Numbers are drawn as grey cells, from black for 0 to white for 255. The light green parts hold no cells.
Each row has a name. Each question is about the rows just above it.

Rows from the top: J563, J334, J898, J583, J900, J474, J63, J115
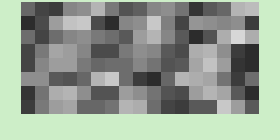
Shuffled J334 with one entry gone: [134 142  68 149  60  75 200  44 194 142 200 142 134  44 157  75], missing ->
[127]
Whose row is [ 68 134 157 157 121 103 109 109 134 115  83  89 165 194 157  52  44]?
J900
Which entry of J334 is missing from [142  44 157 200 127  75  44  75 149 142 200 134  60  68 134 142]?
[194]
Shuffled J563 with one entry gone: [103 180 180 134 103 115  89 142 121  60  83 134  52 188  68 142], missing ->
[95]
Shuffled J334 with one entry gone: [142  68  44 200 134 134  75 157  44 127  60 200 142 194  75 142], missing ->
[149]
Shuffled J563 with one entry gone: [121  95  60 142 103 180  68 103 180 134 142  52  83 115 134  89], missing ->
[188]

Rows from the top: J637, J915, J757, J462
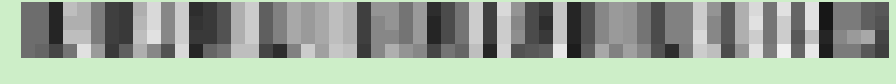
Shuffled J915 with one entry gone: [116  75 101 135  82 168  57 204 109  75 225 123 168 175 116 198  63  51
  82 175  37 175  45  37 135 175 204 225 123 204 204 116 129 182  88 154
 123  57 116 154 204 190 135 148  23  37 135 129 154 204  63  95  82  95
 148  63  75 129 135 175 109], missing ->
[217]
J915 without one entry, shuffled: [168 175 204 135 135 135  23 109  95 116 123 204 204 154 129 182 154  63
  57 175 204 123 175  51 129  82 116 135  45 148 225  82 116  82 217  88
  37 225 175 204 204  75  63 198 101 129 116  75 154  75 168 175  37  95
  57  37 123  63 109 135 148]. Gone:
[190]
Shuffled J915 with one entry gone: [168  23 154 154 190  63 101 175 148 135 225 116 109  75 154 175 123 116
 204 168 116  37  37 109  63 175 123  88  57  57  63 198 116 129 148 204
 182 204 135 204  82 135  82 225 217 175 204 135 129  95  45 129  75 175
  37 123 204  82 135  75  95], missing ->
[51]
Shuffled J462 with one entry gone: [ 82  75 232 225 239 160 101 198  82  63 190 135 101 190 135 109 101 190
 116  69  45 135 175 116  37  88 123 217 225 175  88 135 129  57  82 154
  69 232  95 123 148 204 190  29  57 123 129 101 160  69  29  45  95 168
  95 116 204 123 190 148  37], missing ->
[211]
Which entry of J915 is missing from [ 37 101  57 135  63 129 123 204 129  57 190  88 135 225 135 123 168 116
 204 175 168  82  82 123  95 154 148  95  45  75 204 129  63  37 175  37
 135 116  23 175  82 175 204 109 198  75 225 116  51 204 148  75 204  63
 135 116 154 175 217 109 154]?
[182]
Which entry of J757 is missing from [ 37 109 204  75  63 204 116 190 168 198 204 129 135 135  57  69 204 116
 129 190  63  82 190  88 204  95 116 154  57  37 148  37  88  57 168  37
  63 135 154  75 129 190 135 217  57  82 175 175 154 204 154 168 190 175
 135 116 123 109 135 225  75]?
[142]

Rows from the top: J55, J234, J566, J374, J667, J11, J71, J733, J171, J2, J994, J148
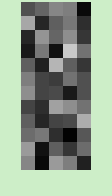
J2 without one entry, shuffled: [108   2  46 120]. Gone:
[87]
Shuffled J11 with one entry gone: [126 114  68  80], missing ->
[60]

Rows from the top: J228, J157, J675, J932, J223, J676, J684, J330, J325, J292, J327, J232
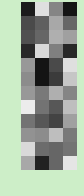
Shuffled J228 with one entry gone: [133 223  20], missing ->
[27]
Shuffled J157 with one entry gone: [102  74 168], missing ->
[95]
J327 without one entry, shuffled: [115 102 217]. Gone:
[108]

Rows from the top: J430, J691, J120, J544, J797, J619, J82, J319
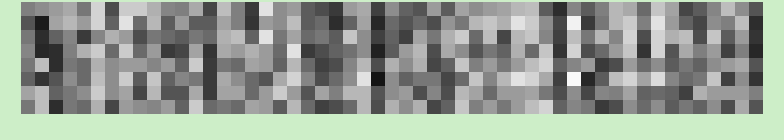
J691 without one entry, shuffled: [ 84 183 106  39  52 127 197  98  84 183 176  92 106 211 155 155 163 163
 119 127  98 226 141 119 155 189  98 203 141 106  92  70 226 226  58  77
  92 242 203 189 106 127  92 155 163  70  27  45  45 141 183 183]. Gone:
[148]
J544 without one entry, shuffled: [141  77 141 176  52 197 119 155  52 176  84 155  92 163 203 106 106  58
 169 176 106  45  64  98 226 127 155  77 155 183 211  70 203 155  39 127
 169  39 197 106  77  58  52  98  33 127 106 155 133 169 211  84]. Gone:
[113]
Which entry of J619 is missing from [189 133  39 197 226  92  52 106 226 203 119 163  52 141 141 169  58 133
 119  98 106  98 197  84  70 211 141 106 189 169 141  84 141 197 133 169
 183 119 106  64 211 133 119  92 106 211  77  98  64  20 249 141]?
[219]

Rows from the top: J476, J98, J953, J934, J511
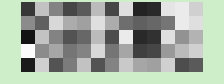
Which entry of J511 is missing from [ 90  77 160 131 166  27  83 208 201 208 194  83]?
[123]
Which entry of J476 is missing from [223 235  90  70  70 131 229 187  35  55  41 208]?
[194]
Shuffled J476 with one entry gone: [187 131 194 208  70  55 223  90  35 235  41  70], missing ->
[229]
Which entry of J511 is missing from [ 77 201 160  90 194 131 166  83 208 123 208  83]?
[27]
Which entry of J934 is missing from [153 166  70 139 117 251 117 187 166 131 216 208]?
[63]
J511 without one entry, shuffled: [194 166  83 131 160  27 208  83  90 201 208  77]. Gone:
[123]
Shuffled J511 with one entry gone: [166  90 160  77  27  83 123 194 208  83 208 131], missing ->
[201]

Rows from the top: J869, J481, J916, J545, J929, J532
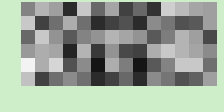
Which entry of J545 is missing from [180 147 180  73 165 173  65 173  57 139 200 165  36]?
[153]
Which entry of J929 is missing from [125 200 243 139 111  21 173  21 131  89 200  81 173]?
[214]
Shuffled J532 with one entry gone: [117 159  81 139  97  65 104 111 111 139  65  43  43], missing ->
[193]
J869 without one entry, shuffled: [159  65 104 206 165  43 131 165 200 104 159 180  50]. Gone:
[186]
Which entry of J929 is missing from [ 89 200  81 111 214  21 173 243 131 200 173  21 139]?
[125]
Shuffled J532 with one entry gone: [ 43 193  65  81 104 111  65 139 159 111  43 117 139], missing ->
[97]

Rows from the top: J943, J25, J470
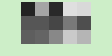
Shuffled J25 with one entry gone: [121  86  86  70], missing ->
[78]
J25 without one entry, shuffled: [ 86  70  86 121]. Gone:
[78]
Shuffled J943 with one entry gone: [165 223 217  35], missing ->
[41]
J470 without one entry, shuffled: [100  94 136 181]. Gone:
[202]
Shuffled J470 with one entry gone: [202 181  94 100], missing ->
[136]
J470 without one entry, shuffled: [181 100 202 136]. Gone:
[94]
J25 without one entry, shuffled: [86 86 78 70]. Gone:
[121]

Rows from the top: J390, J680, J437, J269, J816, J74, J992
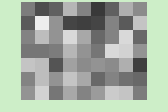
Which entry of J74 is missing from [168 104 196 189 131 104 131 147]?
[112]
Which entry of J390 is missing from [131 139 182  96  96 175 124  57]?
[77]
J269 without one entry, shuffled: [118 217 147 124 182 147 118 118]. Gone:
[210]
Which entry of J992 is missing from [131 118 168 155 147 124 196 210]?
[203]
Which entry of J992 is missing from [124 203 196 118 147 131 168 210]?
[155]

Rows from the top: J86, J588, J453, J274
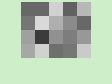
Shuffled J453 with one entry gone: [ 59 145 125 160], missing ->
[152]
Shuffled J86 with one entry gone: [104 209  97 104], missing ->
[183]
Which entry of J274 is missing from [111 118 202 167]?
[209]
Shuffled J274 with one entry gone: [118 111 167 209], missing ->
[202]
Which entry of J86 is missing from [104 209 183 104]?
[97]

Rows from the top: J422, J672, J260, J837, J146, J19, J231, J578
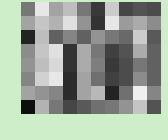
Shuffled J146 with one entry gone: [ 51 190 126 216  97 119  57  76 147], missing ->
[171]
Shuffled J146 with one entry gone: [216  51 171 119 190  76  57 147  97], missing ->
[126]
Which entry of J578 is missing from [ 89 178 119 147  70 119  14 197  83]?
[112]
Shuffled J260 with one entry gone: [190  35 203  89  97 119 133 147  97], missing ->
[105]
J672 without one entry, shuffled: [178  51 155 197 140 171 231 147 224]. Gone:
[163]
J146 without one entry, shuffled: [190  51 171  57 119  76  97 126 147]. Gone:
[216]
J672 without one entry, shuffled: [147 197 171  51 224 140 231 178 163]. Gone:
[155]

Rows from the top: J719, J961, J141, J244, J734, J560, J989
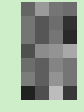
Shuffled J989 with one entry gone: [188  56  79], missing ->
[33]
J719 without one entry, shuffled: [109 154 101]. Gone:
[117]
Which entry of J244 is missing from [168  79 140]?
[147]
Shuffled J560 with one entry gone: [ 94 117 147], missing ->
[124]
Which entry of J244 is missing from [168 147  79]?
[140]
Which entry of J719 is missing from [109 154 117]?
[101]

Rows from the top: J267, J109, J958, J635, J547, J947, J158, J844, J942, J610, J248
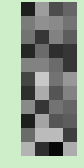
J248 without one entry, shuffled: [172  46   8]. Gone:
[179]
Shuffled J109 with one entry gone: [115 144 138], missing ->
[123]
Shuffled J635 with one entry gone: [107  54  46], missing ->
[38]
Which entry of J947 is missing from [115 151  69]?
[200]
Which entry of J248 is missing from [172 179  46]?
[8]
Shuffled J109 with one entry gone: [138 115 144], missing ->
[123]

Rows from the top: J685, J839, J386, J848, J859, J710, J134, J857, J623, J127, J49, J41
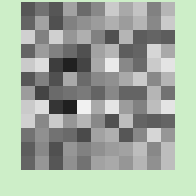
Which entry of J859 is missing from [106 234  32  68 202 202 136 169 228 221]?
[61]
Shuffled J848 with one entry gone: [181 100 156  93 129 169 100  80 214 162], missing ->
[106]
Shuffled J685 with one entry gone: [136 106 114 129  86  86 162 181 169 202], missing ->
[195]
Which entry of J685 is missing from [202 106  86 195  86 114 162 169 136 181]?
[129]
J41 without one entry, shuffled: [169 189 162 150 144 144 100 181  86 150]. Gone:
[114]
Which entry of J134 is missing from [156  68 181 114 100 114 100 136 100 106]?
[122]

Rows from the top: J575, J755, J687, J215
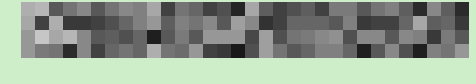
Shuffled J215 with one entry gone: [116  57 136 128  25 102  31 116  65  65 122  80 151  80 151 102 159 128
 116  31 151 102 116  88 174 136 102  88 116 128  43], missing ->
[108]
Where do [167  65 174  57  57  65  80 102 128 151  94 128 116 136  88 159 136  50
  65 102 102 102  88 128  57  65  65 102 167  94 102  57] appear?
J755
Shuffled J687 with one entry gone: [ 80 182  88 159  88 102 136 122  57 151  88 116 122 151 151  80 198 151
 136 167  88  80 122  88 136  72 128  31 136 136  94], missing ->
[144]
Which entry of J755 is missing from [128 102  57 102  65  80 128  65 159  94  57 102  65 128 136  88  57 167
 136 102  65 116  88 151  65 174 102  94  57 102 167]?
[50]
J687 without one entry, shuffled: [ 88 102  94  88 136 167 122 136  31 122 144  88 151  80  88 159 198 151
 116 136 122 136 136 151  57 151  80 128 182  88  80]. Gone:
[72]

